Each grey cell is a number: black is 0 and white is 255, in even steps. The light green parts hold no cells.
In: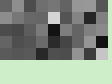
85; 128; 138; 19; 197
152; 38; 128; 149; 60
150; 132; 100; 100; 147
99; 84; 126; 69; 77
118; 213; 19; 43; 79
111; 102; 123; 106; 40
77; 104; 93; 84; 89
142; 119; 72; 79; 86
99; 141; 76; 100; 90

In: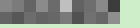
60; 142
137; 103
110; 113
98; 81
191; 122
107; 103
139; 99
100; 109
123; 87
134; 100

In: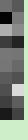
88; 122; 139; 35; 117; 105; 81; 218; 94; 66
110; 3; 174; 60; 119; 118; 91; 79; 63; 25

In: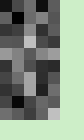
92; 85; 92; 58; 157; 42; 84; 110; 91; 192
14; 130; 49; 75; 134; 48; 46; 33; 104; 100
110; 107; 140; 191; 90; 79; 165; 164; 70; 62
73; 2; 63; 85; 130; 132; 110; 71; 8; 91
19; 97; 53; 87; 153; 51; 69; 50; 69; 111

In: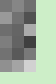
111; 81; 171; 63; 121; 209
134; 114; 101; 99; 89; 164
118; 153; 110; 126; 114; 144

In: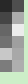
78; 172; 236; 159; 168; 174
40; 69; 102; 113; 200; 124

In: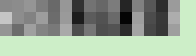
155; 173; 158
44; 56; 55
87; 76; 71
129; 158; 164
37; 4; 43
124; 106; 83
103; 82; 78
115; 92; 118
50; 28; 77
151; 154; 169
105; 108; 121
125; 157; 131
149; 130; 159
140; 141; 108
137; 197; 148

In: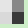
136; 57
229; 217
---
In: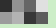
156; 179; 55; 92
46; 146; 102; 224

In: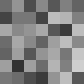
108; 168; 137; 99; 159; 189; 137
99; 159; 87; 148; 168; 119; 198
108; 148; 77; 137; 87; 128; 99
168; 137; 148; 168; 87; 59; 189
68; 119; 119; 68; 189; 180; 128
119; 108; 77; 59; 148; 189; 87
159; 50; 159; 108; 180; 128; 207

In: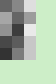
101; 135; 222
51; 124; 199
166; 101; 156
72; 92; 199
146; 61; 233

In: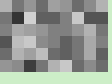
84; 189; 200; 139; 128; 96; 118; 169; 128
108; 178; 160; 189; 108; 96; 118; 169; 96
128; 169; 160; 149; 128; 128; 149; 178; 118
149; 139; 62; 118; 178; 200; 108; 139; 108
178; 118; 149; 108; 160; 149; 108; 139; 178
118; 52; 209; 96; 96; 128; 200; 84; 84

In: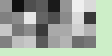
128; 190; 199; 90; 160; 179; 109; 119
128; 139; 230; 100; 78; 139; 218; 57
199; 119; 139; 57; 169; 169; 208; 179
149; 16; 78; 90; 26; 149; 239; 218

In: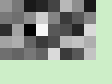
163; 174; 100; 58; 77; 184; 195; 174
46; 163; 4; 247; 88; 77; 37; 218
151; 120; 25; 37; 68; 184; 142; 25
120; 111; 142; 206; 132; 58; 88; 132
111; 100; 120; 100; 218; 58; 88; 195

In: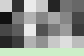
16; 123; 178; 134; 167; 134; 71
71; 93; 234; 81; 123; 155; 59
36; 59; 178; 145; 200; 222; 188
211; 48; 234; 200; 36; 114; 103

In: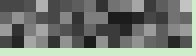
102; 146; 114; 82; 71; 135; 50; 126; 126; 28; 28; 38; 71; 59; 114; 102
71; 71; 82; 177; 71; 82; 93; 114; 50; 114; 126; 166; 59; 93; 114; 195
155; 50; 126; 166; 102; 82; 59; 102; 59; 59; 38; 114; 155; 93; 135; 155
71; 38; 166; 135; 50; 146; 82; 28; 146; 59; 114; 146; 102; 93; 38; 82

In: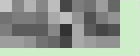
157; 157; 146; 114; 103; 70; 169; 157; 146; 146
198; 135; 179; 135; 189; 70; 125; 114; 157; 103
114; 125; 125; 114; 169; 189; 146; 82; 125; 146
125; 92; 92; 92; 135; 50; 169; 92; 70; 82
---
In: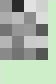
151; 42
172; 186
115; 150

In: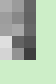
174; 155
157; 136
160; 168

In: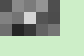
76; 138
129; 116
110; 37

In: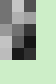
115; 197
115; 176
152; 114

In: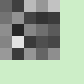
101; 63
115; 146
142; 38

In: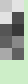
200; 227
226; 78
85; 55
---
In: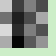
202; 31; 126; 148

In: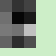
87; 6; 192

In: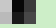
200; 25

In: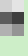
209; 63

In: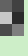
98; 42

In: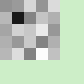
146; 24; 199; 131; 193

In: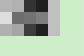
181; 109; 61

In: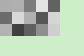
174; 216; 96
